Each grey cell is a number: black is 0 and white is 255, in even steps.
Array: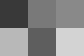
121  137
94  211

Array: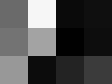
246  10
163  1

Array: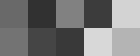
49  129
69  57

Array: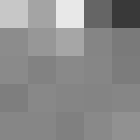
164  232
151  166

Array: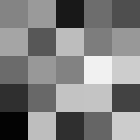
154  24
87  189

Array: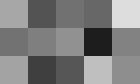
83  113
127  145

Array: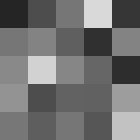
77  118
131  95

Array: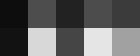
77  34
216  69

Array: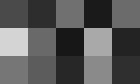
45  112
105  23
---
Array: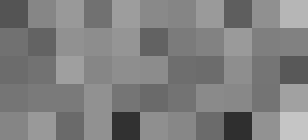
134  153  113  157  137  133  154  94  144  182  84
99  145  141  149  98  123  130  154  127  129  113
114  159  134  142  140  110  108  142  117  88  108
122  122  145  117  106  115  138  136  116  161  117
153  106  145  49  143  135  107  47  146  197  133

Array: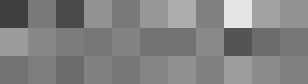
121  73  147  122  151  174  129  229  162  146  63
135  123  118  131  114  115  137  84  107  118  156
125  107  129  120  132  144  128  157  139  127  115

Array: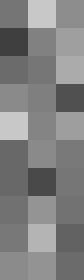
200  141  117
129  159  63
118  171  107
127  80  138
132  158  200
138  121  104
73  118  104
148  114  113
180  98  120
147  107  139

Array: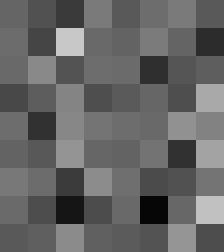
81  58  122  89  109  122  89  101
69  200  105  99  123  100  44  108
137  83  109  107  47  85  94  105
93  132  78  90  102  78  169  72
49  135  116  109  105  145  130  109
88  148  102  99  115  49  163  99
108  59  140  111  75  81  116  120
77  21  76  105  6  103  193  106
95  139  96  91  83  149  77  89

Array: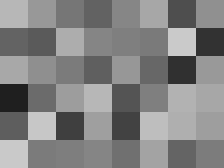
152  118  98  134  167  78  144  183
90  173  133  127  122  202  50  99
143  123  95  151  103  48  153  168
107  157  183  84  127  178  167  31
199  63  159  66  190  175  158  94
123  126  133  112  163  100  124  201

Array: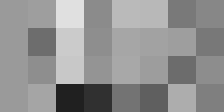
158  224  139  186  184  121  135  154
109  203  142  166  162  158  120  154
142  200  148  168  157  108  141  154
165  32  48  115  95  173  127  154

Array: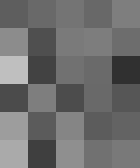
105  116  104  126  94
79  122  125  109  140
66  113  106  48  191
126  76  105  86  75
91  133  92  99  157
63  143  113  121  170
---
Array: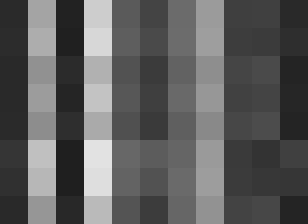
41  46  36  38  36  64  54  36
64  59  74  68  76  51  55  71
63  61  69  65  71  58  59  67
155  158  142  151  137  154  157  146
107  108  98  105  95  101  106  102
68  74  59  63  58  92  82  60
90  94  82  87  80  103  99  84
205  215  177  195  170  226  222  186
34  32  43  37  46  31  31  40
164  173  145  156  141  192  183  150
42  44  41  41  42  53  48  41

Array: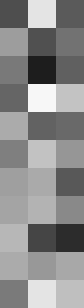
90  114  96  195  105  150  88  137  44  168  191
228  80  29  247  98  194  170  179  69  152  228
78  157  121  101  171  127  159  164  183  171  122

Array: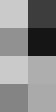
61  21  174  170
202  145  202  132

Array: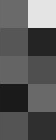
228  36  79  105  47
106  86  100  26  84

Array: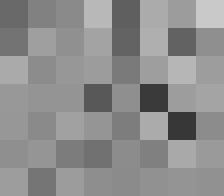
201  143  157  164  140  154  145
156  98  182  157  55  169  148
171  175  158  58  171  128  145
95  99  122  143  125  140  139
184  163  156  88  149  113  142
138  144  151  148  161  124  156
129  159  140  148  138  149  117
105  115  170  152  151  143  157

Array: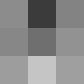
131  146  159
59  111  197
140  135  157

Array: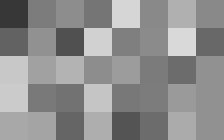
137  104  145  145  145
176  217  108  154  171
137  139  123  124  108
214  127  156  120  84
117  209  141  197  174
141  80  179  114  101
124  145  161  121  164
55  98  200  203  168
